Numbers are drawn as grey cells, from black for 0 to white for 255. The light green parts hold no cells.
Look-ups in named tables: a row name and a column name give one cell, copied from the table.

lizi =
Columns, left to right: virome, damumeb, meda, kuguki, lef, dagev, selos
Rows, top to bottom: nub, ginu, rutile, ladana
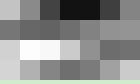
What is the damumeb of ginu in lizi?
103
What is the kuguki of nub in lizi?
18
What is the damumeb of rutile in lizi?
253
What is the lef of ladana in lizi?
123
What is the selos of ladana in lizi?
203
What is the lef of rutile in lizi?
145

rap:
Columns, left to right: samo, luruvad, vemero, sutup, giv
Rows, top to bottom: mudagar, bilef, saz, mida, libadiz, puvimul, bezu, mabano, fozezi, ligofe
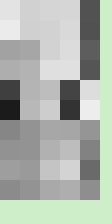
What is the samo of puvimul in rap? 27
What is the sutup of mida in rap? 224
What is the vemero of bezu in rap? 167
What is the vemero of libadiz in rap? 189
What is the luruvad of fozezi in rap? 154
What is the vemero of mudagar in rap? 213
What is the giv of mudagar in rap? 82
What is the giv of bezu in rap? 149
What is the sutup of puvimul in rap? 51
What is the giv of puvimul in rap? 237
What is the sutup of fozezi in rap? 211
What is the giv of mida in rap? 85
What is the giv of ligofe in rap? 142
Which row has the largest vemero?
mida

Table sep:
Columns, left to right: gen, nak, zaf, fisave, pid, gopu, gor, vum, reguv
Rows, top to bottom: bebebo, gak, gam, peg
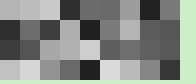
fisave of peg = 105
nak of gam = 84
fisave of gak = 175
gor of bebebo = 157
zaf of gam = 168
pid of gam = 206
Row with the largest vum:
peg

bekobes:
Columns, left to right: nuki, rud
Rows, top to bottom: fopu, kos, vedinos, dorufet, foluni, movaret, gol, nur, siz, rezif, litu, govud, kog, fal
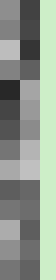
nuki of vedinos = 189
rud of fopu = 66
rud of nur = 180
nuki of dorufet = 130
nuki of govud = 172
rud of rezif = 103
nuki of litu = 117
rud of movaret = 153
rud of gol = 139
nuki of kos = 129
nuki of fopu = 142
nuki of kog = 143
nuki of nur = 117
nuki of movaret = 69
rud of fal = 98
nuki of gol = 83
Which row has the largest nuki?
vedinos

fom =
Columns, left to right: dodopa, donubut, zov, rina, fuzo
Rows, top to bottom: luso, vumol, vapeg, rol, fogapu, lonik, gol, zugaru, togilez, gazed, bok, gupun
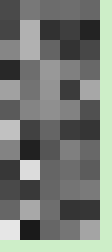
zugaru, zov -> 85
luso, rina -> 110
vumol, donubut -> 177
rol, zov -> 152
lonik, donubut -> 132
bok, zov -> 110
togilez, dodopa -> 55
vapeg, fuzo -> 71
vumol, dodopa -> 69
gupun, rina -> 117

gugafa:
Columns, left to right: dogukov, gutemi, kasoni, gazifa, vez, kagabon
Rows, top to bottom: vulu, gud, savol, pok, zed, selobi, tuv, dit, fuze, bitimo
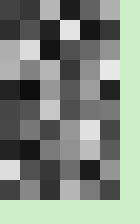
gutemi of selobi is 83
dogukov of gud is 46
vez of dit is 188
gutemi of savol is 219
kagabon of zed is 34
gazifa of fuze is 108
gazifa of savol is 80
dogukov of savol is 174
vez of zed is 157
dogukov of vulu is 67
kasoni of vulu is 182
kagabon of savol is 147
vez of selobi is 115
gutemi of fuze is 80
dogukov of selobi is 71
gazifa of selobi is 79
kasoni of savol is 20

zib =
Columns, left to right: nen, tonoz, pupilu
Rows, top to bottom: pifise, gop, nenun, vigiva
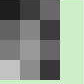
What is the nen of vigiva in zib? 194
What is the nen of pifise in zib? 30
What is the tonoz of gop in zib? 133
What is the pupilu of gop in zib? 60
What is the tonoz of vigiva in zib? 140
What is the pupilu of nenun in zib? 101
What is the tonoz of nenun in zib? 152
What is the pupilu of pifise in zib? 104
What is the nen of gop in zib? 99
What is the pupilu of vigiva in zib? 55

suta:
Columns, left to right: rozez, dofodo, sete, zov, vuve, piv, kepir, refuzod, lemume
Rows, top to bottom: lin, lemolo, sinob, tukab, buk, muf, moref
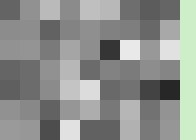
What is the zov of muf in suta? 150
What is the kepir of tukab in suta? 123
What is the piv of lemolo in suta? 129
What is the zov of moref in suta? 225
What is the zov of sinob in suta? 165
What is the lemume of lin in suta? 101
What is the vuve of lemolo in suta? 143
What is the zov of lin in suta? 139
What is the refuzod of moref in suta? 121
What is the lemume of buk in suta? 39
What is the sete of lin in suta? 186
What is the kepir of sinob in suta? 233
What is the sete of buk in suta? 139
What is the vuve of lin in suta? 191
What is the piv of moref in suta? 97
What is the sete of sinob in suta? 122

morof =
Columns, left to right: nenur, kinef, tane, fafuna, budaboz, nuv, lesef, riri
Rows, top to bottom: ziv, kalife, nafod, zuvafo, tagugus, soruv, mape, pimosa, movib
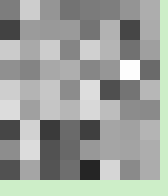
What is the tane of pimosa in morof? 82
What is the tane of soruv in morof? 197
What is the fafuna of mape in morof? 106
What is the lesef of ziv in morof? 148
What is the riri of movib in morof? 172
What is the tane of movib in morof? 84
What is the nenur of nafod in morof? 203
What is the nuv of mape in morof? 165
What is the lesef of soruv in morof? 140
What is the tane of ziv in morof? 149
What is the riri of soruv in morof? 138
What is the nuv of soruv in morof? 189
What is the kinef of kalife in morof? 155
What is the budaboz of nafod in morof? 208
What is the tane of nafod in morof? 204
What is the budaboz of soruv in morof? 216
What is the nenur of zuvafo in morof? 144

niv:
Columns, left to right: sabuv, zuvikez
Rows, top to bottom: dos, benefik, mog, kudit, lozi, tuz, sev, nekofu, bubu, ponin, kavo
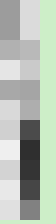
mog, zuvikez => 185
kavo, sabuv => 224
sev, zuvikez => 75
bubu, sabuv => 211
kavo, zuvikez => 129
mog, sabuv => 177
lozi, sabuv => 168
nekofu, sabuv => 239
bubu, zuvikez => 52
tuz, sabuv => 217
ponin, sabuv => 232
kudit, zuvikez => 202

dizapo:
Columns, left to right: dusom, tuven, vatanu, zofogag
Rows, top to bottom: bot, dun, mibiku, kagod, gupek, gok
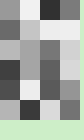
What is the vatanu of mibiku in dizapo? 119
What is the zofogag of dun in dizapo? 238
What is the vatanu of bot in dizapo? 49
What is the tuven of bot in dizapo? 241
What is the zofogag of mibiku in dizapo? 210
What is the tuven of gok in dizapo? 58
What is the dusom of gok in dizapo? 181
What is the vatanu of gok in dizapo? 218
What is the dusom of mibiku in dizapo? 185
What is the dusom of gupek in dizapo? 78
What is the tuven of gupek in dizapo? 237
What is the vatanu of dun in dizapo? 237
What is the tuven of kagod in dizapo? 165
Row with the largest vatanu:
dun

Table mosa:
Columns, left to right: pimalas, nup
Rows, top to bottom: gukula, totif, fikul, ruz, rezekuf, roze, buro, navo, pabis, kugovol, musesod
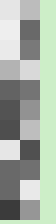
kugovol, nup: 233
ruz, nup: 217
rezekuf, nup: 116
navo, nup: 80
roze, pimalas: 83
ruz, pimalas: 179
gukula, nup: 188
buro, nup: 190
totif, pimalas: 238
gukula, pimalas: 229
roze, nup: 146
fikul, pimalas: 234
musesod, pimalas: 59
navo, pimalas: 230
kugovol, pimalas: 104
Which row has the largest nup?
kugovol

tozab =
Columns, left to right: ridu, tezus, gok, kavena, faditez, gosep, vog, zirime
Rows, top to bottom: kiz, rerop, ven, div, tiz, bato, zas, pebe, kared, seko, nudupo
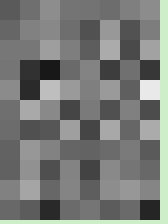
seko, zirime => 133
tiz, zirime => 233
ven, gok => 158
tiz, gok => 190
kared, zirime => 104
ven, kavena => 126
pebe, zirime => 90
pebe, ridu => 98
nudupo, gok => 41
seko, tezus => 165
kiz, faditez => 115
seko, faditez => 94
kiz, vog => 127
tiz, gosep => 154
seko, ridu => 129
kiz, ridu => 90
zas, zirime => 171
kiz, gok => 141
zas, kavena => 159
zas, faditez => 69
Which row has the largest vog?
seko

